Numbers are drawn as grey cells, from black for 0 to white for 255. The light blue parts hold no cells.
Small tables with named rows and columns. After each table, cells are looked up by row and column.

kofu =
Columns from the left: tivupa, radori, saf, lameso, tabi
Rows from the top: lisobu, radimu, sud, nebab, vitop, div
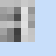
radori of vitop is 127
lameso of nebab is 225
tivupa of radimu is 159
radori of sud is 137
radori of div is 125
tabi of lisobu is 195

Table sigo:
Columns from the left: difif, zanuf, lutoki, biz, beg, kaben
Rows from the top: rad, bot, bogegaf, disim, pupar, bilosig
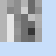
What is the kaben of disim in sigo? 172
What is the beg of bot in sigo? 106
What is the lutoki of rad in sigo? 142
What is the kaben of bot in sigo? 143
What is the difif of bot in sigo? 180
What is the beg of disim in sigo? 106
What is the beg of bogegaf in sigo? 192
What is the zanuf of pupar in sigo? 229
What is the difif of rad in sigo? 180
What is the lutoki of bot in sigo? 142
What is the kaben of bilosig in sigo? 161
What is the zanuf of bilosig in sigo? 229
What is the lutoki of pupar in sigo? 149
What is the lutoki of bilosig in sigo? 142
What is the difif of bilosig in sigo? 180
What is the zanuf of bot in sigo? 134
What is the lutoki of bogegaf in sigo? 131

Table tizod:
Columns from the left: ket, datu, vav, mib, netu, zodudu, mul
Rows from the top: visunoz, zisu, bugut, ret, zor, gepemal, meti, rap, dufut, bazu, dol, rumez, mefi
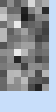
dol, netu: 157
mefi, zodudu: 34
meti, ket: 84
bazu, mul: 124
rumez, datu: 179
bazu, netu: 142
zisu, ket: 177
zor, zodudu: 89
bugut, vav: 150
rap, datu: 146
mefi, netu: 74
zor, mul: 64
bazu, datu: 133
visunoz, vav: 92
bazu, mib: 67
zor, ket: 184
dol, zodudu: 74
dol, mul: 179
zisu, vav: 108
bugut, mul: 135

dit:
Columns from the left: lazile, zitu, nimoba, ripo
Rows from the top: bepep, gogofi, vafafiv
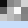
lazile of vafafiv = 203
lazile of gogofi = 98
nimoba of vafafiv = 171
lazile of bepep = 14
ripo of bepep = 211
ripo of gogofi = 128
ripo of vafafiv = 132
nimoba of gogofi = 249
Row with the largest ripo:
bepep

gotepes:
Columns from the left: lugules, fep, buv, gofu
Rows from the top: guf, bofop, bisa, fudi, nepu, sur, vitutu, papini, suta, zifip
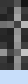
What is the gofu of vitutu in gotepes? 62
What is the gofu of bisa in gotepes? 48
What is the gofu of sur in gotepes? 40
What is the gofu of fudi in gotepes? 184
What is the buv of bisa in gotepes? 164
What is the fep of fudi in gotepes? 120
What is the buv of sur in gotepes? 158
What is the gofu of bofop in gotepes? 60
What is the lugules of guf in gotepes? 53
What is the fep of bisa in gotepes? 44
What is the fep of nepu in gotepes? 32
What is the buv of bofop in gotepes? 147
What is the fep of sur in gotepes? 37
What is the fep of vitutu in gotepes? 35
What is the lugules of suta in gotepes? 57
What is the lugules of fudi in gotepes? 112
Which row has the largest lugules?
papini

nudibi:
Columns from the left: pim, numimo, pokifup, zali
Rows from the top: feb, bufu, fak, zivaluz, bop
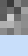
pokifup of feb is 136
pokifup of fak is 110
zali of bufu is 162
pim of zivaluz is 176
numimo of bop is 115
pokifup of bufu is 76
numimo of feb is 57
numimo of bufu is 112
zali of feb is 105
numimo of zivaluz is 179
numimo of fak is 202

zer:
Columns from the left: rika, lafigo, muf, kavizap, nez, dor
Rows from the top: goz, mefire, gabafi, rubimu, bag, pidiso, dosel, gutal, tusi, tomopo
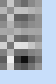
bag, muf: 177
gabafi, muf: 97
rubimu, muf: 131
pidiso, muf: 107
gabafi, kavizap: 94
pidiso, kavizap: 99
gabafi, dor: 145
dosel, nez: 198
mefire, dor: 171
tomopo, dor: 146
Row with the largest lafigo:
tusi

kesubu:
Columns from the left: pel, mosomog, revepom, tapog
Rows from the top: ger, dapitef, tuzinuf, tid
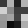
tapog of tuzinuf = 207
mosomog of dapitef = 138
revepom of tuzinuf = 67
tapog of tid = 173
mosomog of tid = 12
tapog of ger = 179
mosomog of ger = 179
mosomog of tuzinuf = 163
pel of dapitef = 208
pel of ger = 57
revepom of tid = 27
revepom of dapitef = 62
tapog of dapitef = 63
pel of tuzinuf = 155
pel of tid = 149
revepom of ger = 34
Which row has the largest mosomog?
ger

